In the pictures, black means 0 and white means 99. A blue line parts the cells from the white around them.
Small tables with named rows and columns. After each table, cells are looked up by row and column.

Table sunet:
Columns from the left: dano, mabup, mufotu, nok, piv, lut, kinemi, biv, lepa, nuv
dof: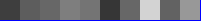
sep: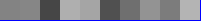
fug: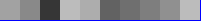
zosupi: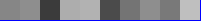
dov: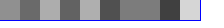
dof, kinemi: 40
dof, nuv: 59
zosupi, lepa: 47
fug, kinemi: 43
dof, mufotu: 40
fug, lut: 38
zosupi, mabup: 55
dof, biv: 82
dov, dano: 56
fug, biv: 49
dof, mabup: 36
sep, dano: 51
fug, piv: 67
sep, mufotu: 27
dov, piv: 68
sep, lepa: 48
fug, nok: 73

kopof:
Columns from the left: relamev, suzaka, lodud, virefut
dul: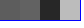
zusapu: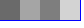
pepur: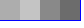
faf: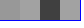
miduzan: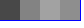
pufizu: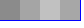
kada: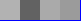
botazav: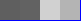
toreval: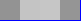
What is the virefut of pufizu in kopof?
65
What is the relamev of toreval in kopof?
57
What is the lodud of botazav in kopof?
81
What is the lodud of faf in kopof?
25
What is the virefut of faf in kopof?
63
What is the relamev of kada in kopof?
69
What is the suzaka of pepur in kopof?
76
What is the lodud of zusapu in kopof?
49
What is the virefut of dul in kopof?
73
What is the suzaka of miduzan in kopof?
51
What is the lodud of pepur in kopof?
53
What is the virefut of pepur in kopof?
42
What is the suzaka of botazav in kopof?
38
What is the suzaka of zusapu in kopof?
64
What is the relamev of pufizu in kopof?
54

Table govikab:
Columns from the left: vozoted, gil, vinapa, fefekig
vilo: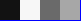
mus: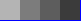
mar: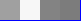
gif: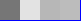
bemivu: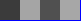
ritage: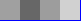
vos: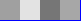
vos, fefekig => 65
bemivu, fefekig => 65
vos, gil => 88
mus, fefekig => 23
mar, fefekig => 48
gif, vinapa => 71
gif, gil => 88
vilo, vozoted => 7
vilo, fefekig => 65
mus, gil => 48
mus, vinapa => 36
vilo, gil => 96
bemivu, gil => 64
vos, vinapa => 46
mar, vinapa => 51
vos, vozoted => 62
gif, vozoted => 46
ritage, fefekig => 81

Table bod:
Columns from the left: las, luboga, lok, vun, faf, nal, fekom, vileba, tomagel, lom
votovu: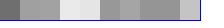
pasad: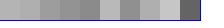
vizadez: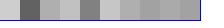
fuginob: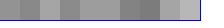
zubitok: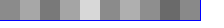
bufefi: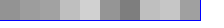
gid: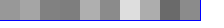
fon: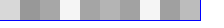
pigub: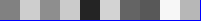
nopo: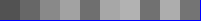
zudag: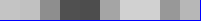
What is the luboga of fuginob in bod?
53
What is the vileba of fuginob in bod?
48
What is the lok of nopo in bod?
53
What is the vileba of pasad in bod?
68
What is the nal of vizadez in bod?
77
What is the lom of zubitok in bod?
53
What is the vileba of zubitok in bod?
55
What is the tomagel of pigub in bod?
96
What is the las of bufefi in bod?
57
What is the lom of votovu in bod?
76
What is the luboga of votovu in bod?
62
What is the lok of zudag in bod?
55
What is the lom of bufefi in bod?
62
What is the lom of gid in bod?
54
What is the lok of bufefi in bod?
63
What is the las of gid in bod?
59

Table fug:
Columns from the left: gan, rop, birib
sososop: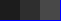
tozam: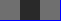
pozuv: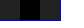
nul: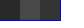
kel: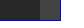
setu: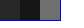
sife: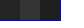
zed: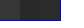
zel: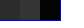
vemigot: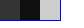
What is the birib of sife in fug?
12
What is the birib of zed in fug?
17
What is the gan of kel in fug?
15
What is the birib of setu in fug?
43
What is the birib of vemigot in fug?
80
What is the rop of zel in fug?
20
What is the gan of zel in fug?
17
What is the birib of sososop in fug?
28
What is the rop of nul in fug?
28
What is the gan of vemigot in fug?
20
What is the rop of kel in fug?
15
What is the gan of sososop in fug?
11
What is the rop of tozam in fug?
16
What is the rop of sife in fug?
20
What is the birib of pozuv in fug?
13

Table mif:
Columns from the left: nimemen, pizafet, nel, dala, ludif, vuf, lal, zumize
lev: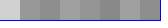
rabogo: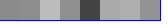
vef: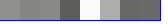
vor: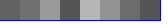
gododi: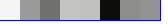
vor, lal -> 42
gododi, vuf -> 5
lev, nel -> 55
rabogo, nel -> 73
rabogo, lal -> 68
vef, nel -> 53
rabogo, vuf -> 66
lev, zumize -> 55
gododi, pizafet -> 60
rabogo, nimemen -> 54
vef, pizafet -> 52
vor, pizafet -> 44
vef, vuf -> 67

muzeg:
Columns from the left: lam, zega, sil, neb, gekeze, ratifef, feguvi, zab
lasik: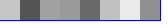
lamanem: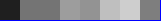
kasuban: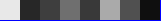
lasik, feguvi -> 91
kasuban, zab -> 6
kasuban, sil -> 24
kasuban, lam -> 90
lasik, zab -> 56
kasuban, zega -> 15
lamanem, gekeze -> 57
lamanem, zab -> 49
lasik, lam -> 77
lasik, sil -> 63
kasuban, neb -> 43
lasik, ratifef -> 75
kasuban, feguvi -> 31
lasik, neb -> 60
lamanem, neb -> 61
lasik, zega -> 33
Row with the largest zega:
lamanem

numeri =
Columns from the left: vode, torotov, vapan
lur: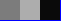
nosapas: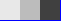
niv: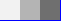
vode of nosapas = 90
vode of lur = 48
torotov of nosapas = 73
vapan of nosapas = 25
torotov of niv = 70
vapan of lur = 4
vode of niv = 94
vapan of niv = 43
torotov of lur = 67

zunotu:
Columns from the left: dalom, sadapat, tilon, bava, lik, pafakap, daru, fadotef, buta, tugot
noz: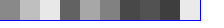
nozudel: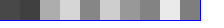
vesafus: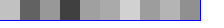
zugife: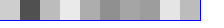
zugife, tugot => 73
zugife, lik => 67
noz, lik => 65
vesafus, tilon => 59
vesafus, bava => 25
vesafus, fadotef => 61
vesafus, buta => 70
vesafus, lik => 62
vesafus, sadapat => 38
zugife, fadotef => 61
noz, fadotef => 32

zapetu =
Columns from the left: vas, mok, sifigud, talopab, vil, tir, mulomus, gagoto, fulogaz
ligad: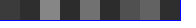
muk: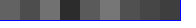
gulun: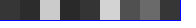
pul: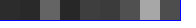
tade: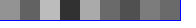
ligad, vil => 44
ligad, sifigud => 52
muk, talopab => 17
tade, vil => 66
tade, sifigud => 73
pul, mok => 16
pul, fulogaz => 30
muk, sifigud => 44
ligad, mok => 18
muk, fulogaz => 24
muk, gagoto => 27

